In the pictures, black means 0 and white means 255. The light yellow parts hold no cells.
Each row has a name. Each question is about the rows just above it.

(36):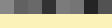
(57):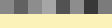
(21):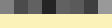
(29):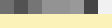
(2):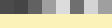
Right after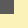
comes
[63]
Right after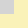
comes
[159]
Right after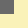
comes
[50]

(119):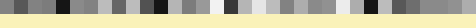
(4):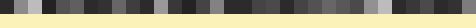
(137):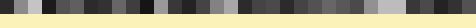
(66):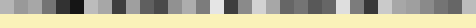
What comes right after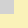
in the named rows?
[167]
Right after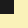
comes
[82]
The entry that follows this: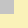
[27]

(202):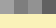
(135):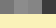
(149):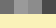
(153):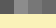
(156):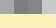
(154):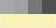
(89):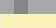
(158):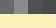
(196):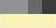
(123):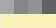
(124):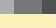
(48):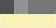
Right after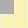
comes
[119]
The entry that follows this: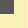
[140]
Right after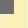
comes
[154]
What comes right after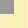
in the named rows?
[140]

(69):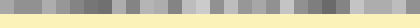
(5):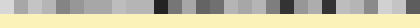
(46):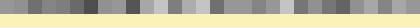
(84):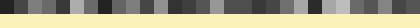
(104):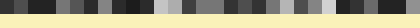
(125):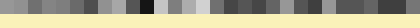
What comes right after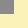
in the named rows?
[209]
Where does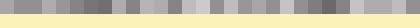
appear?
(69)
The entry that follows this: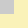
[145]
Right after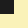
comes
[43]
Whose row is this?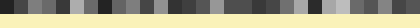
(84)
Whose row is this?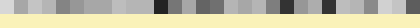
(5)

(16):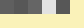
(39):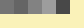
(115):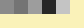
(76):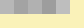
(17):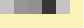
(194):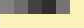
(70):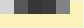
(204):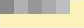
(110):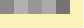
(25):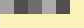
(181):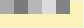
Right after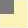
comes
[183]
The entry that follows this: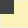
[46]
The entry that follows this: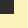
[116]

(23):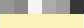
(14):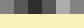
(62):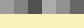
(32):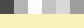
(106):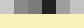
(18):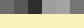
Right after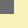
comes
[87]
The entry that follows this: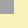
[117]
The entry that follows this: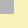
[252]
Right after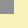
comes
[103]
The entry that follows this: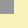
[137]
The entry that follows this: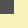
[172]
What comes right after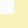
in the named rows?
[195]

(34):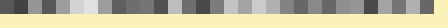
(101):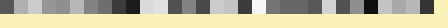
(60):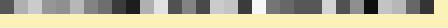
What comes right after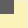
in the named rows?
[110]
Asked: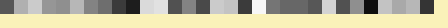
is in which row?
(101)
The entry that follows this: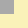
[183]
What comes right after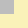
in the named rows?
[110]

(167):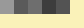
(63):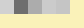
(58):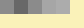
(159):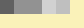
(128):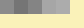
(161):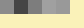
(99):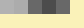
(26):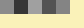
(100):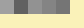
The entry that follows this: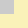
[197]
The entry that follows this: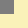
[160]
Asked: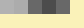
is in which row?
(99)
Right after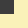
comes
[83]
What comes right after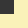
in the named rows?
[160]
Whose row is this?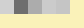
(63)

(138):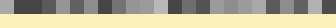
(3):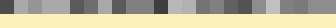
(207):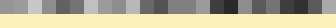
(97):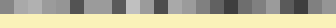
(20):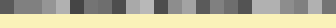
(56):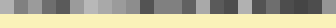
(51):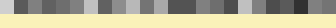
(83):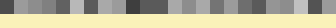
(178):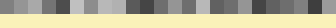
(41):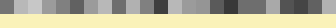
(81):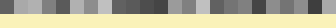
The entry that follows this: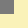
[141]
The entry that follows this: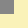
[169]
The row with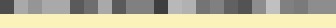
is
(3)
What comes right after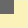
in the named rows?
[83]
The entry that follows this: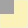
[90]
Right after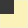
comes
[110]

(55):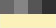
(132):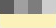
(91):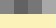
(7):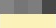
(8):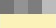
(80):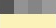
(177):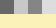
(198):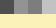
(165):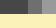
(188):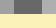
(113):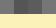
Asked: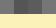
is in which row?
(113)
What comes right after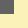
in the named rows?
[118]
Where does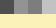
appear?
(198)
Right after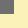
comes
[154]

